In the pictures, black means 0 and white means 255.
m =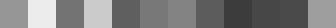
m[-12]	150
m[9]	71
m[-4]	60
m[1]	236

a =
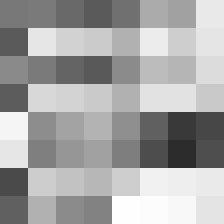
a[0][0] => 120
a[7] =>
[96, 177, 139, 130, 254, 252, 248, 228]
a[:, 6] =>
[161, 206, 181, 226, 57, 44, 238, 248]
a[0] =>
[120, 122, 105, 90, 112, 171, 161, 233]
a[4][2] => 163
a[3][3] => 202
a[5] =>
[230, 127, 150, 161, 126, 77, 44, 78]
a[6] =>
[74, 205, 194, 183, 206, 241, 238, 234]
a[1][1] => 230
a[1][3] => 203
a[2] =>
[138, 122, 100, 89, 139, 188, 181, 220]
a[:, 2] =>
[105, 210, 100, 211, 163, 150, 194, 139]
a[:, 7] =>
[233, 229, 220, 201, 71, 78, 234, 228]
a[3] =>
[92, 216, 211, 202, 177, 226, 226, 201]

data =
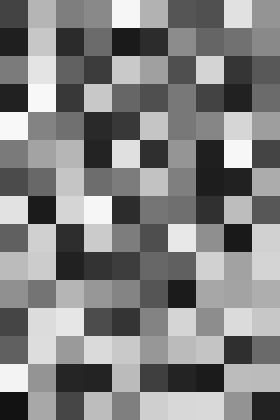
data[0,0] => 67
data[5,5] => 47
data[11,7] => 141
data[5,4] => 224
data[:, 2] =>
[126, 43, 97, 56, 112, 182, 197, 213, 45, 33, 181, 230, 154, 37, 70]
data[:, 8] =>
[225, 113, 53, 33, 214, 247, 33, 189, 25, 162, 163, 219, 47, 188, 147]
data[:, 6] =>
[85, 140, 79, 120, 120, 149, 127, 111, 232, 96, 27, 213, 187, 35, 216]
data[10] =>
[144, 116, 181, 151, 132, 85, 27, 167, 163, 174]
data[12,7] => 196
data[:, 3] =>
[137, 107, 60, 200, 41, 35, 109, 246, 203, 51, 151, 76, 218, 35, 189]
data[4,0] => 248
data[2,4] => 201
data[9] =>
[187, 204, 33, 51, 61, 103, 96, 209, 162, 212]
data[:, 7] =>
[80, 101, 212, 67, 134, 31, 29, 48, 143, 209, 167, 141, 196, 27, 217]
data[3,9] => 107
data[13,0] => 243
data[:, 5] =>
[178, 44, 160, 79, 197, 47, 194, 117, 78, 103, 85, 131, 151, 63, 207]
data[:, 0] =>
[67, 31, 123, 33, 248, 122, 75, 226, 96, 187, 144, 69, 96, 243, 18]
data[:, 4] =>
[246, 26, 201, 102, 56, 224, 124, 44, 125, 61, 132, 52, 201, 187, 127]
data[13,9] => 187
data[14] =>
[18, 168, 70, 189, 127, 207, 216, 217, 147, 34]
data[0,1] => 181

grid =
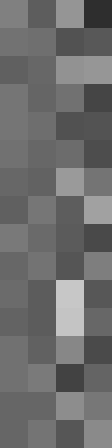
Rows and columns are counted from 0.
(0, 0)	128
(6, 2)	154
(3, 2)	113
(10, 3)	87
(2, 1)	103
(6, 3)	116
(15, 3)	138
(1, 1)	111
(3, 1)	101
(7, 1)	118
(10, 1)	92
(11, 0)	99
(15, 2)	86
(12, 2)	135
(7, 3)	161
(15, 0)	102
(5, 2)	108
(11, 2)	196

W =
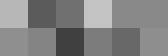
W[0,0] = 183
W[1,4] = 104
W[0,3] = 195
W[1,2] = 64

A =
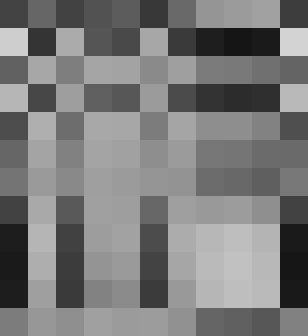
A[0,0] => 67
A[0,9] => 161
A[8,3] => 157
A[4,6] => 165
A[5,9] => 107
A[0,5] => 56
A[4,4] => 167
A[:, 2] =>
[66, 171, 126, 158, 109, 129, 137, 89, 65, 60, 58, 143]
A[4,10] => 79
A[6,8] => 104
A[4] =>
[77, 175, 109, 168, 167, 124, 165, 142, 142, 130, 79]
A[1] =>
[206, 52, 171, 85, 73, 167, 58, 30, 21, 26, 211]
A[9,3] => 148
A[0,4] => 92
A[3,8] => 44
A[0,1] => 102
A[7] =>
[66, 169, 89, 160, 158, 103, 159, 153, 156, 143, 66]
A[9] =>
[26, 174, 60, 148, 154, 67, 166, 186, 193, 184, 22]
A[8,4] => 162
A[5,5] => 142
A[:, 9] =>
[161, 26, 112, 47, 130, 107, 95, 143, 180, 184, 186, 87]
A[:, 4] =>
[92, 73, 163, 87, 167, 161, 155, 158, 162, 154, 139, 155]
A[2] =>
[97, 167, 126, 165, 163, 138, 159, 123, 121, 112, 100]
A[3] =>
[182, 71, 158, 96, 87, 155, 75, 51, 44, 47, 185]
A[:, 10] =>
[61, 211, 100, 185, 79, 106, 120, 66, 26, 22, 25, 129]
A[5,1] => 164

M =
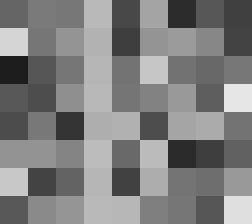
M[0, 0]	101
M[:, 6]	[44, 155, 114, 153, 165, 43, 116, 118]
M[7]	[88, 138, 149, 185, 183, 127, 118, 86, 223]
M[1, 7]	135
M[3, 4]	117
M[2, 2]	118
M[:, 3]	[185, 178, 182, 184, 174, 188, 182, 185]
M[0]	[101, 122, 119, 185, 72, 164, 44, 87, 64]
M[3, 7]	94
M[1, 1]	118
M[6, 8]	153
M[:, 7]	[87, 135, 104, 94, 171, 62, 110, 86]
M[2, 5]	198
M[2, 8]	119
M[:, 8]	[64, 67, 119, 230, 115, 97, 153, 223]

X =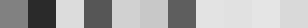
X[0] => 129
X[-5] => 94
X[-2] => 229
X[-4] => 227

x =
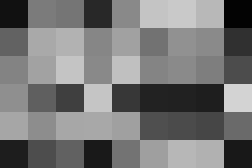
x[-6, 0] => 17
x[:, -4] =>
[196, 114, 132, 34, 79, 159]
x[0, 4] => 137
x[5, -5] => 115
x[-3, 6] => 33
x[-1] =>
[29, 77, 97, 25, 115, 159, 183, 177, 24]
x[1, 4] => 161
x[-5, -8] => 169
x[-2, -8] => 141
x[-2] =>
[166, 141, 167, 168, 160, 79, 75, 70, 106]
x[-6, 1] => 123
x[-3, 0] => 143
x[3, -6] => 197

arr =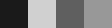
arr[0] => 26
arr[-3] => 208
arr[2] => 95
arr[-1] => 152

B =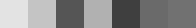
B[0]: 227
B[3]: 177
